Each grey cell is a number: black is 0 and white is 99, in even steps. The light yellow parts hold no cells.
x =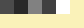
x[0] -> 29
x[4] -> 99
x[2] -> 50

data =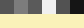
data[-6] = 33
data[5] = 8

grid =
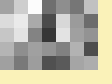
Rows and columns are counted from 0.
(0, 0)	63
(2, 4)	88
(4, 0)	62
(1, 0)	85
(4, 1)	47
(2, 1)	88
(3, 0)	70
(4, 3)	31
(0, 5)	46
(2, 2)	51
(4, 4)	35

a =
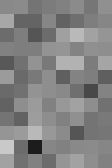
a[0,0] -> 53
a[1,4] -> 38
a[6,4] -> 53
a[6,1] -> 44
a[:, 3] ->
[48, 52, 42, 57, 47, 55, 55, 50, 55, 59, 52, 42]
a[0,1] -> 54
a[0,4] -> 50
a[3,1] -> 49
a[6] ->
[41, 44, 57, 55, 53, 43, 28, 51]
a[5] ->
[60, 41, 47, 55, 37, 51, 49, 37]
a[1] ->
[65, 39, 39, 52, 38, 43, 49, 52]
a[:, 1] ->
[54, 39, 49, 49, 44, 41, 44, 55, 38, 60, 42, 44]
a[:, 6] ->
[46, 49, 63, 56, 48, 49, 28, 55, 45, 45, 54, 55]
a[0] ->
[53, 54, 45, 48, 50, 54, 46, 56]
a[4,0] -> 34
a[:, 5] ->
[54, 43, 72, 51, 69, 51, 43, 63, 56, 33, 53, 63]
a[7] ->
[38, 55, 60, 50, 59, 63, 55, 44]
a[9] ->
[58, 60, 72, 59, 54, 33, 45, 46]

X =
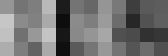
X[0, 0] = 58
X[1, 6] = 49
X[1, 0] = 77
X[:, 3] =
[72, 66, 76, 66]
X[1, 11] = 37
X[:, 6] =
[40, 49, 58, 46]
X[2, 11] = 21
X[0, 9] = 24
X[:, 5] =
[45, 54, 53, 35]
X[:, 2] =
[49, 50, 59, 38]
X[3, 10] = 42
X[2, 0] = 75

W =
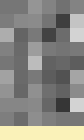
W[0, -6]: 46
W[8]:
[49, 42, 55, 49, 46, 46]
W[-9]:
[46, 46, 58, 51, 44, 51]
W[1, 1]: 53
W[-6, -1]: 47
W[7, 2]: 53
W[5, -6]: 63
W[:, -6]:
[46, 48, 67, 50, 46, 63, 57, 52, 49]
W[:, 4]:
[44, 24, 42, 45, 40, 32, 38, 21, 46]
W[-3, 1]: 40
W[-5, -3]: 38
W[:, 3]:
[51, 45, 26, 47, 38, 36, 43, 40, 49]
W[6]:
[57, 40, 56, 43, 38, 54]

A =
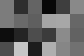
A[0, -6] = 48
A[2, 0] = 5
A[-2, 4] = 54
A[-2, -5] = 14
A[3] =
[30, 77, 11, 68, 52, 44]
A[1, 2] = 37

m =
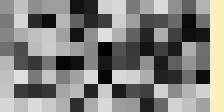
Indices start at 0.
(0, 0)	57
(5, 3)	76
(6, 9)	30
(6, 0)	76
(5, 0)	75
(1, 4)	71
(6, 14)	81
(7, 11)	41
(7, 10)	12
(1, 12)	41
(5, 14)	5
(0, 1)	75
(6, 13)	70
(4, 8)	28
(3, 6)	52
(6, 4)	64
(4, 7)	9
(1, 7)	24
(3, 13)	67
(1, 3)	5
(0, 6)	12
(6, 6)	14
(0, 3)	61
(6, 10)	25
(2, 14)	8
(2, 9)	38
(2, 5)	7
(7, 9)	59
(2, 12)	25
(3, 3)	79
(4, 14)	42
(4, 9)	23
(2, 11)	67
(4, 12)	37
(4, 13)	58

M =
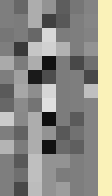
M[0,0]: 49
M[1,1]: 48
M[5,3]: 30
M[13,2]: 73
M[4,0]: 66
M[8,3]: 6
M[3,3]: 81
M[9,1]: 38
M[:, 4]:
[36, 34, 48, 69, 48, 48, 48, 48, 48, 34, 41, 57, 48, 61]
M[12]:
[49, 43, 74, 57, 48, 49, 51]
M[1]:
[49, 48, 67, 25, 34, 49, 52]
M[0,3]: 57
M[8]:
[79, 53, 67, 6, 48, 35, 51]
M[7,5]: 49
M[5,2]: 10
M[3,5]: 49
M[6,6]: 74
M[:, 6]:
[51, 52, 51, 57, 43, 28, 74, 51, 51, 51, 51, 51, 51, 51]
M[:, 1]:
[40, 48, 48, 22, 48, 62, 65, 54, 53, 38, 48, 34, 43, 28]
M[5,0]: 49
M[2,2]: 40

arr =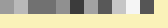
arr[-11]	60
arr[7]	34
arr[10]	33
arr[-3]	77

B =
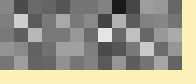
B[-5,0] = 52
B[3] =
[57, 53, 38, 44, 62, 62, 49, 29, 33, 47, 78, 42, 58]
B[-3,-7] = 42
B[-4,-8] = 47
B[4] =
[46, 61, 39, 40, 56, 46, 50, 35, 58, 36, 45, 64, 39]
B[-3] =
[47, 37, 71, 47, 47, 59, 42, 89, 41, 74, 40, 59, 66]
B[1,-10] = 47
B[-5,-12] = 29
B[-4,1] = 80
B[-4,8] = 69
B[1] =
[49, 80, 35, 47, 65, 47, 53, 26, 69, 36, 50, 52, 45]
